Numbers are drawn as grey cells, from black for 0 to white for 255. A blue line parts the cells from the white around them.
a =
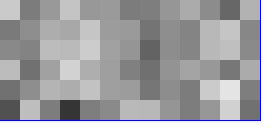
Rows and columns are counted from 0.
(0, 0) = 202
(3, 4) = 174
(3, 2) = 161
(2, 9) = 133
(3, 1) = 113
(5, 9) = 125
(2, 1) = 131
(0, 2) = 153
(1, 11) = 197
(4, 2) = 180
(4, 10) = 203
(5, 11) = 209
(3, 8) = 147
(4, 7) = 118
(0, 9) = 171
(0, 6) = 124
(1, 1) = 142
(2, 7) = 99
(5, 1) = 190
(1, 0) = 122
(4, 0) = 113
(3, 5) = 159

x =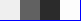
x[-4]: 239
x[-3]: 97
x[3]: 253

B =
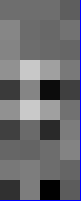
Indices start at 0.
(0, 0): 110
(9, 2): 1
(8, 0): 120
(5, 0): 145
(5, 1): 201
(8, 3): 101
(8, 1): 125
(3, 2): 160
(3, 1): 200
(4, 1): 133
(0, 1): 110

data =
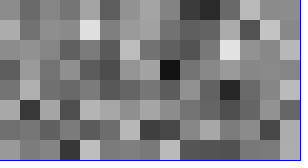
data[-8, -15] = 140
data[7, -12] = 55
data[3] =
[94, 154, 115, 143, 92, 77, 148, 163, 19, 116, 136, 154, 135, 137, 133]
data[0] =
[140, 106, 133, 117, 164, 93, 146, 164, 131, 59, 42, 105, 186, 139, 141]
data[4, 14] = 186
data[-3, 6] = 143
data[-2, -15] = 111
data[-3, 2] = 165
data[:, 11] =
[105, 171, 226, 154, 39, 78, 124, 81]
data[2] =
[140, 145, 133, 96, 122, 90, 188, 114, 96, 83, 120, 226, 146, 136, 183]
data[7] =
[153, 124, 132, 55, 190, 122, 127, 121, 186, 86, 83, 81, 120, 122, 173]
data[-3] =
[168, 56, 165, 78, 180, 166, 143, 165, 141, 115, 101, 78, 101, 146, 102]
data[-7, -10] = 127
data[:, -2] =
[139, 195, 136, 137, 134, 146, 71, 122]
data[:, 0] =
[140, 172, 140, 94, 116, 168, 111, 153]
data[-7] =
[172, 114, 142, 138, 223, 127, 154, 161, 114, 95, 99, 171, 82, 195, 136]
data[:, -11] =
[164, 223, 122, 92, 123, 180, 91, 190]
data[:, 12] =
[186, 82, 146, 135, 106, 101, 139, 120]
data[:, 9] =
[59, 95, 83, 116, 145, 115, 135, 86]

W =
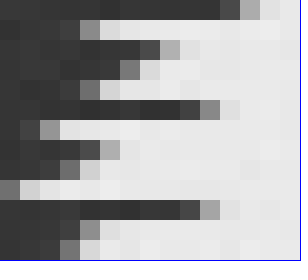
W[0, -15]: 56
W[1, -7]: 234
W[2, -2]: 233
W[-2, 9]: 234
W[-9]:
[54, 50, 52, 59, 110, 213, 230, 230, 235, 230, 234, 234, 234, 234, 233]
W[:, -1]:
[233, 233, 231, 234, 233, 232, 232, 234, 233, 234, 234, 232, 234]
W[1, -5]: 235
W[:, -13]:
[53, 56, 53, 56, 52, 51, 149, 53, 61, 228, 54, 55, 59]
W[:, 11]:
[73, 232, 231, 231, 234, 224, 233, 233, 234, 232, 226, 232, 231]
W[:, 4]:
[53, 138, 51, 54, 110, 48, 231, 75, 209, 232, 50, 142, 216]
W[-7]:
[53, 66, 149, 227, 231, 233, 237, 232, 235, 233, 233, 233, 234, 234, 232]
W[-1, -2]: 234
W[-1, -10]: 234
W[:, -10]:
[49, 219, 54, 57, 213, 51, 233, 175, 232, 237, 52, 223, 234]
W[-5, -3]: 230
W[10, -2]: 231
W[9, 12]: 234
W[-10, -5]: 231
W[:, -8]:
[53, 233, 74, 218, 230, 49, 232, 234, 233, 232, 55, 233, 236]
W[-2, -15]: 53
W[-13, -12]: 52
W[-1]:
[52, 55, 59, 116, 216, 234, 230, 236, 233, 233, 235, 231, 236, 234, 234]
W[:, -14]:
[55, 54, 56, 56, 50, 54, 66, 56, 55, 210, 52, 54, 55]
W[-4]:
[112, 210, 228, 235, 232, 237, 233, 232, 232, 231, 231, 232, 234, 234, 234]
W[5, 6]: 55

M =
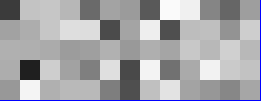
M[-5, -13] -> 59
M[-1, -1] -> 166
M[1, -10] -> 222
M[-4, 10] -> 191
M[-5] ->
[59, 195, 198, 183, 106, 163, 155, 89, 250, 240, 133, 102, 158]
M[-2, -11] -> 206
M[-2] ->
[173, 31, 206, 162, 127, 223, 73, 243, 113, 170, 242, 202, 194]
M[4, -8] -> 126
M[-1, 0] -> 152
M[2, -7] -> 153
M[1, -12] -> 173
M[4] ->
[152, 244, 176, 185, 185, 126, 79, 192, 227, 163, 151, 135, 166]
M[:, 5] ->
[163, 75, 177, 223, 126]
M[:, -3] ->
[133, 191, 184, 242, 151]
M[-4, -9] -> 221
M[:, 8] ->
[250, 79, 165, 113, 227]

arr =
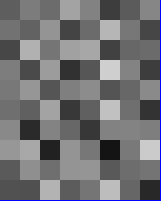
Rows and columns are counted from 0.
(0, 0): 94
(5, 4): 96
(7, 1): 168
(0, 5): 61
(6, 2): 131
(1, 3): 68
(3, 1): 74
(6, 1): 42
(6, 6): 131
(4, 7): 138
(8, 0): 90
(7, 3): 148
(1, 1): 98
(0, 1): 124
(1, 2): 148
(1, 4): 107
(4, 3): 127
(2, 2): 117
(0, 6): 91
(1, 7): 70
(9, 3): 92
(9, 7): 40
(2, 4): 167
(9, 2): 179
